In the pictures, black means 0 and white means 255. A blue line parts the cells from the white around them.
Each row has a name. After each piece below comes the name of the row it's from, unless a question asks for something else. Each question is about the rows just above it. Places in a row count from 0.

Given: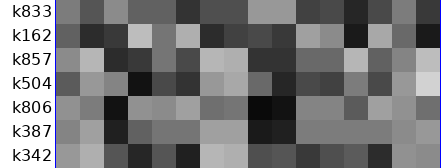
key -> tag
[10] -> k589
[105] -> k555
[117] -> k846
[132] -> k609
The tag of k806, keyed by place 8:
k589
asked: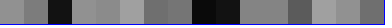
k806
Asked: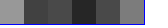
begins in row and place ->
k833, 9
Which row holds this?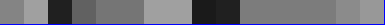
k387
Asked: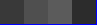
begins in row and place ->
k342, 10
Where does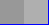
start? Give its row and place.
k342, 0

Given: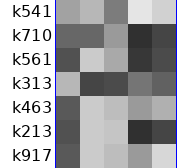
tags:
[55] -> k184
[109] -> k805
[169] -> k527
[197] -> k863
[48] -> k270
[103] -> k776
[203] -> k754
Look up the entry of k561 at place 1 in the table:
k754
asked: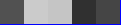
k213
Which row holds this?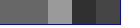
k710

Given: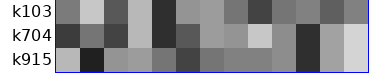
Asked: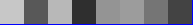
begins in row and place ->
k103, 1
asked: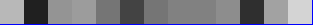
k915
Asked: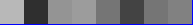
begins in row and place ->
k103, 3
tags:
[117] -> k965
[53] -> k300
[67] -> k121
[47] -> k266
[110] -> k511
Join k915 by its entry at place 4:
k965
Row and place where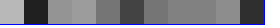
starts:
k915, 0
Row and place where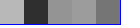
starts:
k103, 3
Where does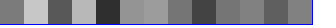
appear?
k103

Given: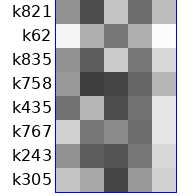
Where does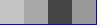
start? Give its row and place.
k305, 0
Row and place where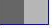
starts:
k758, 3
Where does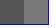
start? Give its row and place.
k243, 2
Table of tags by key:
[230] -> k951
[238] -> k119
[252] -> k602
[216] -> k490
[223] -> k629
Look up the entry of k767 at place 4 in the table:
k951
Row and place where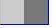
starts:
k835, 2
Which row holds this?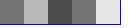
k435

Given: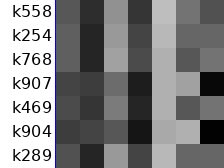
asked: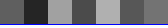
k768
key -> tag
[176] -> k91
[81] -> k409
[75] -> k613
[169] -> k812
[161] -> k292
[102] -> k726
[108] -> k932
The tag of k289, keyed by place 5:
k726
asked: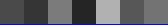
k469

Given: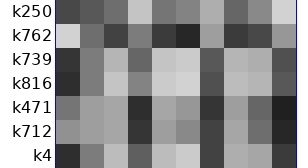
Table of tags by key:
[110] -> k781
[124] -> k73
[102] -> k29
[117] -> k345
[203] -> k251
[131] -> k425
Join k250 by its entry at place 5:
k425
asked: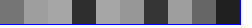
k471

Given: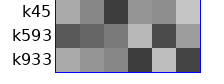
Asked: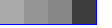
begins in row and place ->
k933, 0
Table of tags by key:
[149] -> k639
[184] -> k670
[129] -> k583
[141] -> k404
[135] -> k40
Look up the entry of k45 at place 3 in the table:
k639
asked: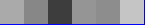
k45

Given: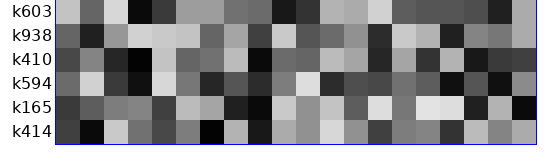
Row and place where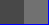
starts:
k594, 13
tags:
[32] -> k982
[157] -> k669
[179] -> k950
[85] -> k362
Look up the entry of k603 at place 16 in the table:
k362
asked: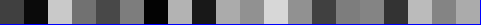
k414

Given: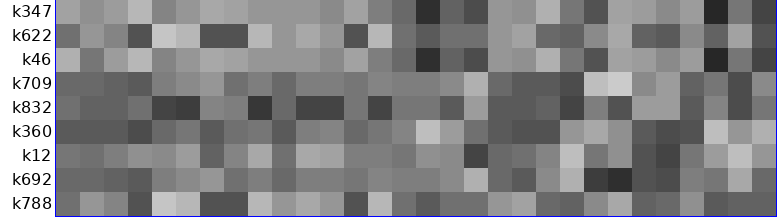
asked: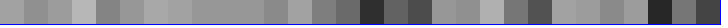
k347
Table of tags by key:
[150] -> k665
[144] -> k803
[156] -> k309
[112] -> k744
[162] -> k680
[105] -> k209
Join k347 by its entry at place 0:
k680

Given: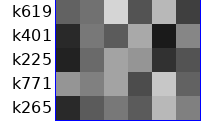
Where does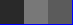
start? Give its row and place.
k401, 0
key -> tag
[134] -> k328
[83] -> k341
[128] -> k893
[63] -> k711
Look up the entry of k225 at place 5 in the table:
k341
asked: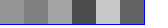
k771
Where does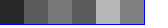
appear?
k265

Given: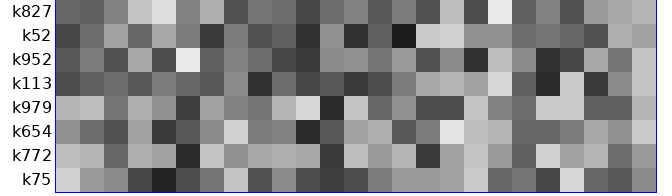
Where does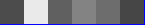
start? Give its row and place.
k952, 4
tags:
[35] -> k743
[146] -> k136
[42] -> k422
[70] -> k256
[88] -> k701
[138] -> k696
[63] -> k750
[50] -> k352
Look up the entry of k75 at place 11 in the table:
k750
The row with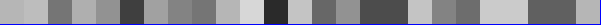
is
k979
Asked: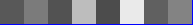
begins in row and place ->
k827, 13
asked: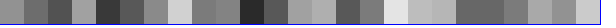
k654

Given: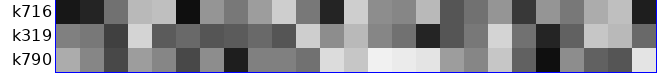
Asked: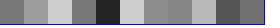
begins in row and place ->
k716, 7
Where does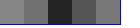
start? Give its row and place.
k319, 13
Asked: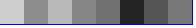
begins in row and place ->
k319, 10

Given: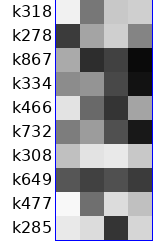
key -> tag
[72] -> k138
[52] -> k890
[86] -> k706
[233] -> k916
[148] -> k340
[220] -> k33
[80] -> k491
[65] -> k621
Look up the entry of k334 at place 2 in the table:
k138
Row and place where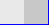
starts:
k308, 2

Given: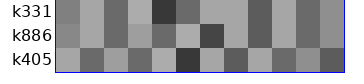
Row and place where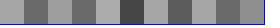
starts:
k886, 1
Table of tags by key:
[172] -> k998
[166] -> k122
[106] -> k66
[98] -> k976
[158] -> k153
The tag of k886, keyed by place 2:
k66
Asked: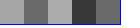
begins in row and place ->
k331, 1
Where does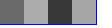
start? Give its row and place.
k405, 3
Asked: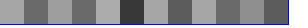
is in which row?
k405

